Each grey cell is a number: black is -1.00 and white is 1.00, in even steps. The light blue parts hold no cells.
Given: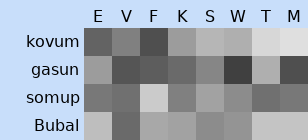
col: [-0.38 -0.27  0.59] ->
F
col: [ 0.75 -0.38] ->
M
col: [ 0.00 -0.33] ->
V

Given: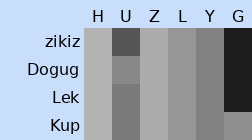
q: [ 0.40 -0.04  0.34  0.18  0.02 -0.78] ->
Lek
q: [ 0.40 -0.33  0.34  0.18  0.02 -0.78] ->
zikiz
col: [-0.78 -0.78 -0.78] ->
G
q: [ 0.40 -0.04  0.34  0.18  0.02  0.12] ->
Kup

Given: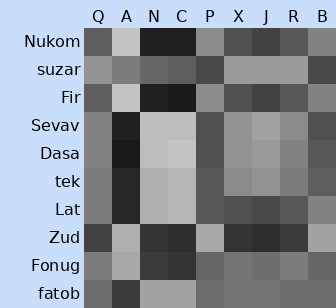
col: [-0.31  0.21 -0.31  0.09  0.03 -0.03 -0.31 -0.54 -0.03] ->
R
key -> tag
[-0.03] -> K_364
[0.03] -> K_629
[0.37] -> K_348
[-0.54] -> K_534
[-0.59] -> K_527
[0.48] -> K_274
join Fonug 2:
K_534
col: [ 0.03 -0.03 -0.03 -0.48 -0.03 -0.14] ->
Q
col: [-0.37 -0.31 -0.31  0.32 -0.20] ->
P
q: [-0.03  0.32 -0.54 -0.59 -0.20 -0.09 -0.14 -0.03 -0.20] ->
Fonug
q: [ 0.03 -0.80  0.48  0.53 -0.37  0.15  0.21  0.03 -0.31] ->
Dasa

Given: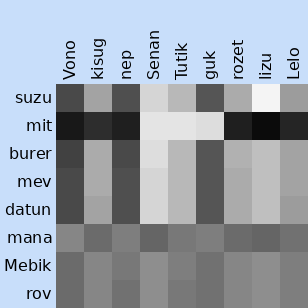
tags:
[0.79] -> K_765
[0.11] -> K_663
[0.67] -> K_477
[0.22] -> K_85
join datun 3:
K_477
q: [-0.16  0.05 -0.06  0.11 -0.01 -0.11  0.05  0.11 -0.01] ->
Mebik
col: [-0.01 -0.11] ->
guk
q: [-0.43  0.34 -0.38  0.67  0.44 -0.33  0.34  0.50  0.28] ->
mev

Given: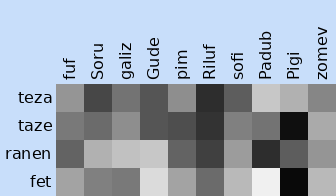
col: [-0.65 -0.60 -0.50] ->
Riluf
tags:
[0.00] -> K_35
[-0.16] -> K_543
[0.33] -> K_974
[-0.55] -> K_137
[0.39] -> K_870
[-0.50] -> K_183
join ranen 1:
K_870
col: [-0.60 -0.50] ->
Riluf
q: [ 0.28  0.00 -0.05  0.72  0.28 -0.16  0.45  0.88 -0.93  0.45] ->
fet
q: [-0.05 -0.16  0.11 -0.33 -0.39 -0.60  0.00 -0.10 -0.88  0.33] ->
taze

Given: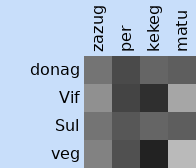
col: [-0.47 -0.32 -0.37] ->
per
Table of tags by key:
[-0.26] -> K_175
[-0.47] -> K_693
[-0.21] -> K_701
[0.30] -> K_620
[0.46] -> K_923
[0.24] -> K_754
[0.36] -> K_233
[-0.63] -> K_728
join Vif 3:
K_620
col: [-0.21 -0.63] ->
kekeg
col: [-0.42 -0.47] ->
per
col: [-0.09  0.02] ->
zazug
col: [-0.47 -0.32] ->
per

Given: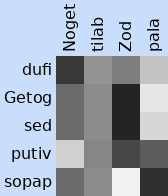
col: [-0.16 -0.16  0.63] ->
Noget
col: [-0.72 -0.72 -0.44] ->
Zod
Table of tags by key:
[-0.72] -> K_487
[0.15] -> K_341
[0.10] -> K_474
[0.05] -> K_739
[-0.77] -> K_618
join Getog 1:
K_474
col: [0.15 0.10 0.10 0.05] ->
tilab
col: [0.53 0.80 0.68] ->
pala

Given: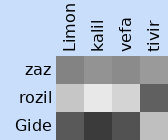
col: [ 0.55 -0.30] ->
Limon
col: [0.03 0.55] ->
Limon

